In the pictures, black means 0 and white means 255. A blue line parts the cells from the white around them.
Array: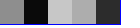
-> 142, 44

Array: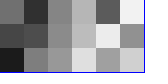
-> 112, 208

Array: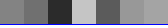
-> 131, 164

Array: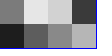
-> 123, 182

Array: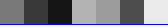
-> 121, 234

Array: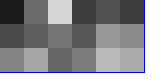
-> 26, 171

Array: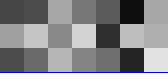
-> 70, 225
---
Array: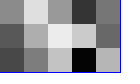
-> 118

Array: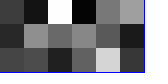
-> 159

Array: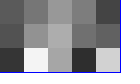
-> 68

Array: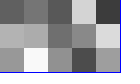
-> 60

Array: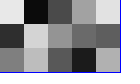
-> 226

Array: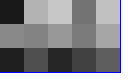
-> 193
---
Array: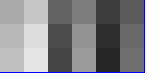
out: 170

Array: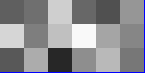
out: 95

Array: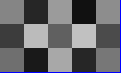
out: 133

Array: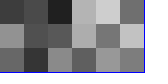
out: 61

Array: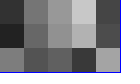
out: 50

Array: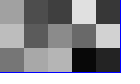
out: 161

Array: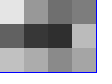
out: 229
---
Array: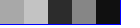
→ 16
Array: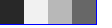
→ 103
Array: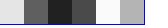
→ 180
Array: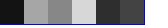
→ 67
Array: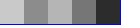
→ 44
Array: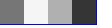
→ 53
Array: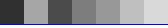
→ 217
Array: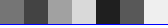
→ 239
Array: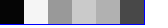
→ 72
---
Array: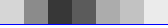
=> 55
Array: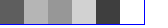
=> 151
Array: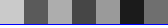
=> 173
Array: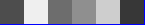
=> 109
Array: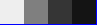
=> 53
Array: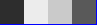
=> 202
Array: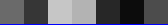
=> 198
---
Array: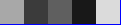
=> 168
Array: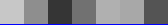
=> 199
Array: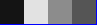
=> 20
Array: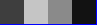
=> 62
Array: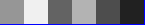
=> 150
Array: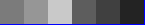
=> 123
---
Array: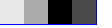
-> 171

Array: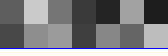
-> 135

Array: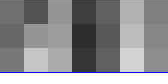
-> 96

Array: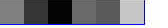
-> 105

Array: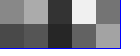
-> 38

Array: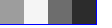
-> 245

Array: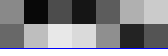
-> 143

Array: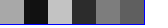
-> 44

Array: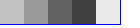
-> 98

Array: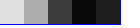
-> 60
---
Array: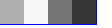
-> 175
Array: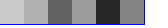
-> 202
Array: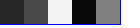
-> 38
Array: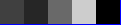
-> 64
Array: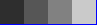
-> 46
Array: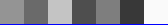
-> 148
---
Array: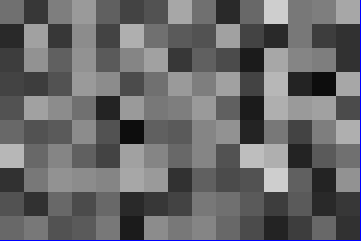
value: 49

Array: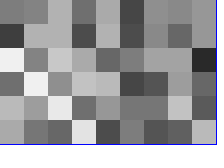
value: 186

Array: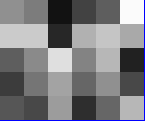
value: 183

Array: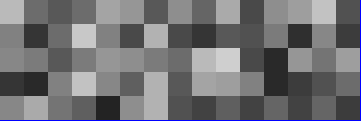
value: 60

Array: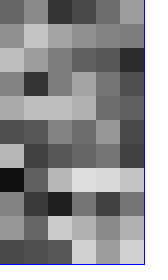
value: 210
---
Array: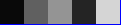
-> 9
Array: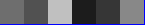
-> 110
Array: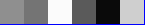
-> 143
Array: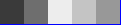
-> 58
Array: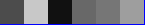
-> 76
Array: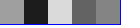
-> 159
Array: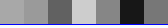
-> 168
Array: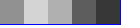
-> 145
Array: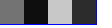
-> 115
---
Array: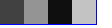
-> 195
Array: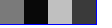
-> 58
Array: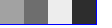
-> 45
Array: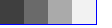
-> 242
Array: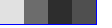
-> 79
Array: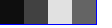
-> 100
